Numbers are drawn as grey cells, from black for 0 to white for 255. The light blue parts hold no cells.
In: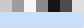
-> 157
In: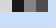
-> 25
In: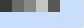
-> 107
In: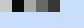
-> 12
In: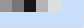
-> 118
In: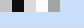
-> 13
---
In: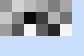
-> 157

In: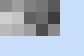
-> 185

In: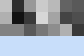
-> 129

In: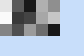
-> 131

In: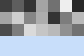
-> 75

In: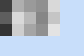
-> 51

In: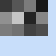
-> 123

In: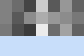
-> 120
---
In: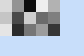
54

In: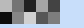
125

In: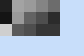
54

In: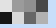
177

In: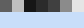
229

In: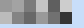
53

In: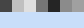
160
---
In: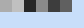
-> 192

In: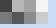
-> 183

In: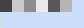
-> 202

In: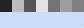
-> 188

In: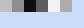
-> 142

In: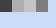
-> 175
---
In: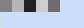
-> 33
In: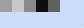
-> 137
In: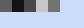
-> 73
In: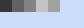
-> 132
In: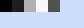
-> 176
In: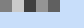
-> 64
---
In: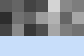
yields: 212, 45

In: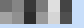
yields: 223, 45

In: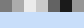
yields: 235, 26

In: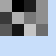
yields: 196, 0

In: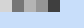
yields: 213, 63

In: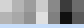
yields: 223, 16

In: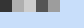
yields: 205, 52

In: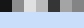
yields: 224, 21

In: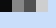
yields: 206, 11
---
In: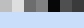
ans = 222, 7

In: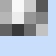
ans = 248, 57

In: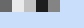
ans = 234, 29

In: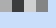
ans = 207, 60

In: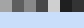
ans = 207, 31

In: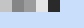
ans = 229, 42

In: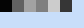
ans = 204, 4

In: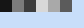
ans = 216, 21

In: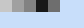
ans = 199, 24

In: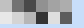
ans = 232, 51
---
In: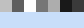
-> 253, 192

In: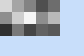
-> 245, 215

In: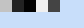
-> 239, 195

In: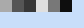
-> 223, 170

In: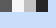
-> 246, 193

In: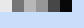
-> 233, 183

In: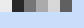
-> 235, 215

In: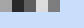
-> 220, 165

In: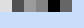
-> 223, 155
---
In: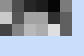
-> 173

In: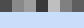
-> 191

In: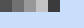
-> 152

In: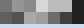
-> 107

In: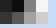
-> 87

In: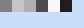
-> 75
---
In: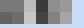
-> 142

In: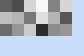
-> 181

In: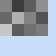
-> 131

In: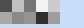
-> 243

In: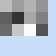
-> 167

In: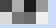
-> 27
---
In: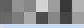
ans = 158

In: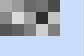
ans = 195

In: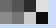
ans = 13

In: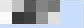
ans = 222

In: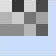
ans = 161

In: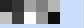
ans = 15

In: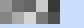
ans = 79
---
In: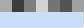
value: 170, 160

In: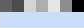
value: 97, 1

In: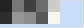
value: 34, 246

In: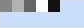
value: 134, 18

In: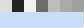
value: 221, 159

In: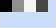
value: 2, 71

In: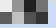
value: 236, 53

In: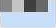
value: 135, 102

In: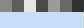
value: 136, 50

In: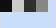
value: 15, 135
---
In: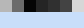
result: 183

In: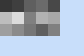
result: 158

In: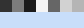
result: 50

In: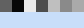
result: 97

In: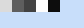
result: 219

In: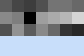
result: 80

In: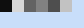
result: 14

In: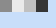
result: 139
